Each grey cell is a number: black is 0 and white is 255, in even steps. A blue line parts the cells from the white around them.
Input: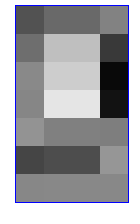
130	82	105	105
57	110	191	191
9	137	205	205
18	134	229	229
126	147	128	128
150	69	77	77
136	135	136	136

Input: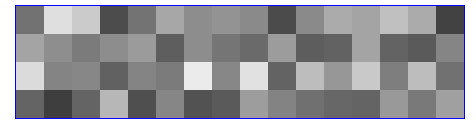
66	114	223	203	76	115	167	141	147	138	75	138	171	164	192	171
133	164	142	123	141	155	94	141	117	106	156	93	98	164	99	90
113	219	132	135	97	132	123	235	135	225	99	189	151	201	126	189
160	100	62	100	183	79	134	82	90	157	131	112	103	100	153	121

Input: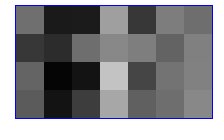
110	111	26	27	159	55	125
128	55	44	110	136	126	99
129	100	5	19	195	69	115
136	91	19	61	167	96	110

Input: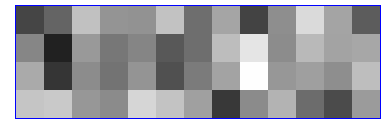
92	69	100	193	148	146	194	110	165	67	142	218	164
167	134	33	153	119	133	88	110	189	229	140	185	163
190	170	53	140	115	148	80	123	163	254	151	159	142
155	197	201	151	139	214	195	160	56	139	179	108	75

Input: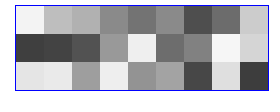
204	243	190	177	138	115	138	78	108
213	63	67	82	153	239	109	129	246
61	229	234	158	238	147	163	71	223

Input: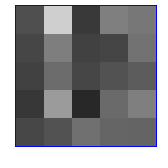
119	79	207	57	127
114	70	126	65	69
92	65	108	70	82
127	55	155	40	106
100	71	82	112	101

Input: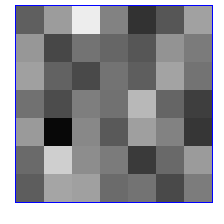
161	95	156	237	130	50	86
123	151	71	115	102	86	147
115	160	98	73	115	94	163
62	113	76	126	113	184	101
54	154	8	136	89	159	130
155	106	207	141	123	58	105
124	93	165	160	107	115	73
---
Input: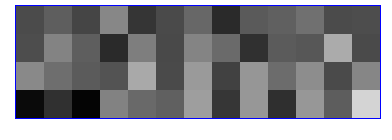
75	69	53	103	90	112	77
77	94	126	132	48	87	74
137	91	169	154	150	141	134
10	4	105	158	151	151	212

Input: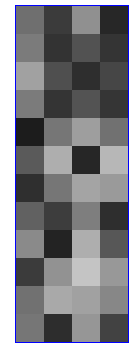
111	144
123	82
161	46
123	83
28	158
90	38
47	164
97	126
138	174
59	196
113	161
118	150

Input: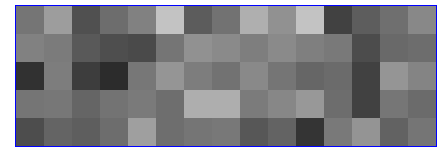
117	80	129	92	175	195	93	136
129	89	74	145	126	127	76	109
49	61	119	125	137	102	65	132
117	101	122	174	123	152	65	107
77	94	159	117	87	52	148	117

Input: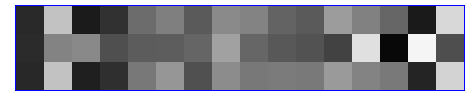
41	27	108	90	131	90	129	26
43	137	92	101	102	82	224	245
40	31	120	80	120	121	131	36

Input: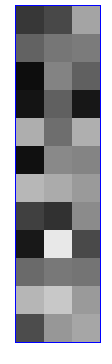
55	164
98	123
13	96
20	23
174	175
16	132
183	154
64	139
24	73
106	116
182	154
76	166

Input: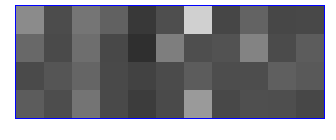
139	117	56	208	99	72
104	110	47	78	131	92
74	101	66	92	77	89
92	116	60	154	79	71
